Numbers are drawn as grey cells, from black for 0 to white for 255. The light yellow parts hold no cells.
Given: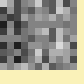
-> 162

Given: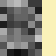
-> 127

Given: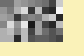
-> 176

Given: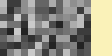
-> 48

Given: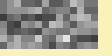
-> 102
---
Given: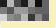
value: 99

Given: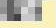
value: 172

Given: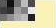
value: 75

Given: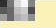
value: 132

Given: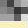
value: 178

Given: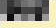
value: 68
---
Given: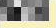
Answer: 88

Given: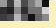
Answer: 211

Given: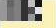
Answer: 229

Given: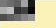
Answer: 9

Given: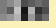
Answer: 76

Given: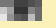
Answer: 106
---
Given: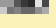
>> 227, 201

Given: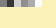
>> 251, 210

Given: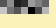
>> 197, 183

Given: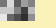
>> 231, 216

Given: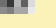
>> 234, 219

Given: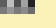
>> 190, 162

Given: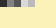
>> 216, 186

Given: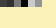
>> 202, 148

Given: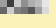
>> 230, 217
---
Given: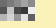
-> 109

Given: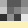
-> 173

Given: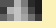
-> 83

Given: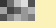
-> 54

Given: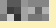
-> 149

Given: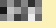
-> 92

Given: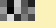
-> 110

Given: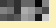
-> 60

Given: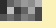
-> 44
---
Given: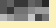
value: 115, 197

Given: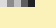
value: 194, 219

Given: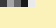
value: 102, 234

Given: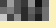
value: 43, 199

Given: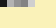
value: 146, 207

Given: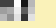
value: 237, 253

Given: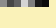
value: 212, 212
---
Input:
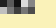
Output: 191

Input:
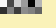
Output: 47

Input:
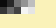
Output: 54

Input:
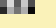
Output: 39

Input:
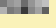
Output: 177

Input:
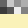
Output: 59

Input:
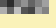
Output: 174
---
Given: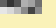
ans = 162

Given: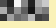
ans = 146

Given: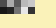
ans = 185

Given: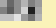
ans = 33

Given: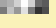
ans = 106

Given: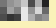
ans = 215
